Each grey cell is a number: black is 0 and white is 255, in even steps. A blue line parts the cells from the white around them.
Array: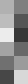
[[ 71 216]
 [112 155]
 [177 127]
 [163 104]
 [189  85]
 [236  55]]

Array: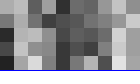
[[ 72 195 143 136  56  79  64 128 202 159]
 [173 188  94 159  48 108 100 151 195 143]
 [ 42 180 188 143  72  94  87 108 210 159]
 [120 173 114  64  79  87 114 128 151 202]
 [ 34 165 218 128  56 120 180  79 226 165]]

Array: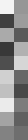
[[ 78 214]
 [ 56 177]
 [ 64 156]
 [243 150]
 [235 124]
 [130 110]
 [208 103]
 [163  96]
 [170  90]
 [192  72]]

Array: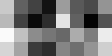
[[250 193 140 118 104 172 125 236]
 [213 164  59  45 133 111 148 207]
 [201  97  66  18 156  89  74 148]
 [185  66  10  45 228  97   3  82]]

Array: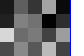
[[ 74 137  88 186  66]
 [ 33 129 114   2  46]
 [215 108 122  66 157]
 [ 25  95  53 164  10]]

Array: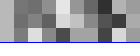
[[185 124 222 136  75 163 163  68 215 156]
 [185 118 111 143 230 150 103  48 179 156]
 [185 111 130  97 215 193 136  83  60 171]]

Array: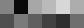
[[ 79 123  95  65  46 110]
 [131  10 167 186 215 173]]

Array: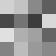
[[209 195 137  94]
 [131 188 153 137]
 [224 175 161 100]
 [ 72 116  60 216]]
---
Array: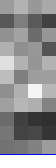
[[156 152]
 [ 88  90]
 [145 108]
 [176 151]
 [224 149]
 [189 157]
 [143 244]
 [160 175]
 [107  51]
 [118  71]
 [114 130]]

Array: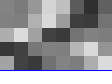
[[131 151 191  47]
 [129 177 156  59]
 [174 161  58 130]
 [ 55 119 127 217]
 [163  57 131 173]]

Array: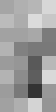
[[165 182]
 [187 219]
 [162 168]
 [179 121]
 [155  89]
 [179  94]
 [156  51]
 [161 212]]

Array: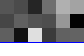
[[ 85  37 176]
 [ 70  83 151]
 [ 95 223  97]]

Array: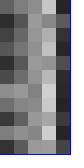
[[ 98 141  36]
 [ 45 154  90]
 [ 65 150  50]
 [ 86 144  39]
 [ 47 154  78]
 [ 74 147  44]
 [141 130  41]
 [111 138  36]
 [ 57 152  59]
 [126 134  37]
 [ 51 153  68]]

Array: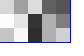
[[215 220  84]
 [253  51 125]
 [197  45 209]]

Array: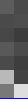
[[ 92]
 [ 74]
 [ 71]
 [ 89]
 [ 74]
 [185]
 [120]]

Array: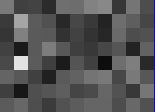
[[121  67 111 130  55  77]
 [ 58  91  40  57 110  70]
 [ 53  90  50  51 106  81]
 [ 65  90  88  56  85  98]
 [ 73  91  27  64 110  41]
 [100  64  90 116  71  87]
 [ 63  79  94  75  82 118]
 [ 91  78  82 101  77  81]]

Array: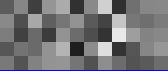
[[ 92  63 171 137  48 135]
 [137 168 118  90 197 111]
 [125 106 147  78 232 131]
 [ 86 106 180 140  51 134]
 [121 130 149  81 108  90]]
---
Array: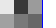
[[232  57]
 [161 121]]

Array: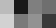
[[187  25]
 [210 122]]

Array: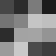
[[ 71  44]
 [116 132]]

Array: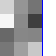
[[210 149]
 [246 138]]

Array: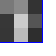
[[121 139]
 [ 55 204]]

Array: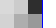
[[217 204]
 [211 174]]

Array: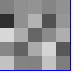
[[128 144]
 [ 47 144]]
